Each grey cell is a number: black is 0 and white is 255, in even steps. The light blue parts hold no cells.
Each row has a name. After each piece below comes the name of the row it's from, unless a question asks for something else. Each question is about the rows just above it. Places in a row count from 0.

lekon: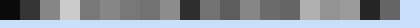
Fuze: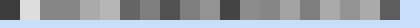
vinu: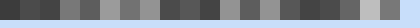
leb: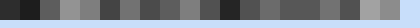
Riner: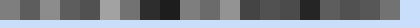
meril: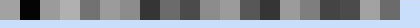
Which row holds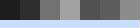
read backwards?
Riner
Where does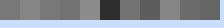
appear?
lekon
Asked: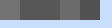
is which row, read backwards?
leb
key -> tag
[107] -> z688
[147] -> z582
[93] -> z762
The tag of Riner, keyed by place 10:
z688
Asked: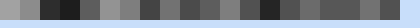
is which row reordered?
leb
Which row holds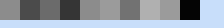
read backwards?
meril
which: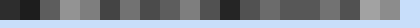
leb

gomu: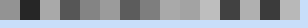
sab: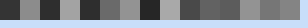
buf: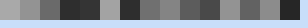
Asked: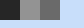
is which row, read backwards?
sab
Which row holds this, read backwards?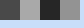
sab
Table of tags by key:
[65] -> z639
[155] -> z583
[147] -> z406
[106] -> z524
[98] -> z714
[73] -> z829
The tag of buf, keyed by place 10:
z829
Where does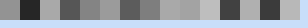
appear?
gomu
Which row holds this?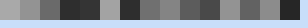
buf
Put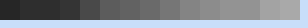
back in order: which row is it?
sab

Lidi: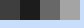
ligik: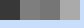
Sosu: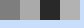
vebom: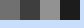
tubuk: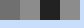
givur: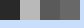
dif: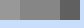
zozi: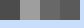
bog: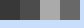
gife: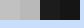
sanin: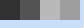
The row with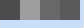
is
zozi
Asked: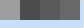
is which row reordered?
zozi

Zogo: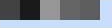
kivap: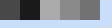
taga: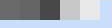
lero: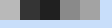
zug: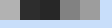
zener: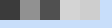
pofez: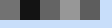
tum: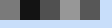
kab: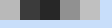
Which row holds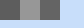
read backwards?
pofez
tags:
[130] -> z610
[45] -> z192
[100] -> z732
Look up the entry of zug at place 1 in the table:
z192

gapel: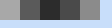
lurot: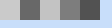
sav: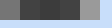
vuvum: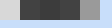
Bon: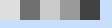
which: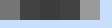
sav
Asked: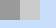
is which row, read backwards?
Bon
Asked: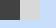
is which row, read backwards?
vuvum
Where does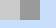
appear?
Bon
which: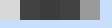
vuvum

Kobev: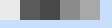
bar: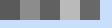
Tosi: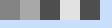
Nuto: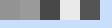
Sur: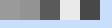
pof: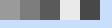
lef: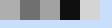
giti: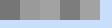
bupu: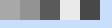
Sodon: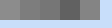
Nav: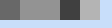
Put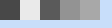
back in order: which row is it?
bupu
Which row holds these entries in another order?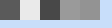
Sur
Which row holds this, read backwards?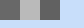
bar
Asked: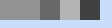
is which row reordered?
Nav
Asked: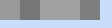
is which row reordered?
giti

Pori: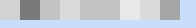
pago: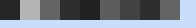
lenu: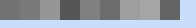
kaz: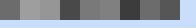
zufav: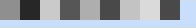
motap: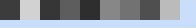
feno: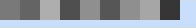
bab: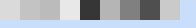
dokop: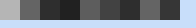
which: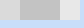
Pori
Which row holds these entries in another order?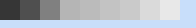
bab
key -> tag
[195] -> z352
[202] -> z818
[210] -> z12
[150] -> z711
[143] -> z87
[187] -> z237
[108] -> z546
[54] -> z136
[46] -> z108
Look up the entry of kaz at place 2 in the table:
z711
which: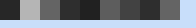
pago
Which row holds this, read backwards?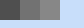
motap
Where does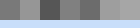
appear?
lenu

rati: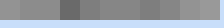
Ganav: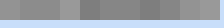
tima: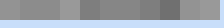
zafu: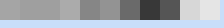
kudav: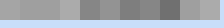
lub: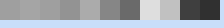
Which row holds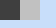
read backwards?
lub
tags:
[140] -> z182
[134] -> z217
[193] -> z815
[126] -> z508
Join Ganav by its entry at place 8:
z217
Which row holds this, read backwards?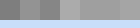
kudav
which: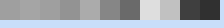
lub
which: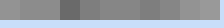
rati

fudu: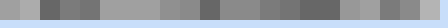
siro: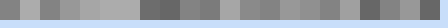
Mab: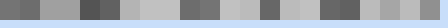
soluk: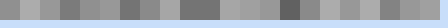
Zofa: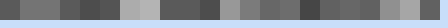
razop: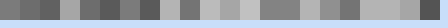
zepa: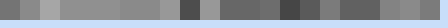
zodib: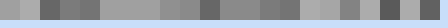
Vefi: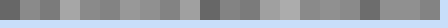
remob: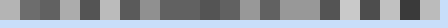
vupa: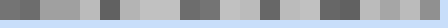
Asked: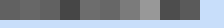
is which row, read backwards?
Zofa
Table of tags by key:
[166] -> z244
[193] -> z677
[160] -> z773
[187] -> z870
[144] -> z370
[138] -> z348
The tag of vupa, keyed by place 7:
z677
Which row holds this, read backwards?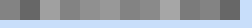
siro
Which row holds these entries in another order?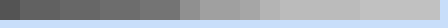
Mab
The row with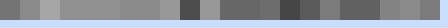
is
zepa
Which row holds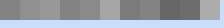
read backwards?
siro

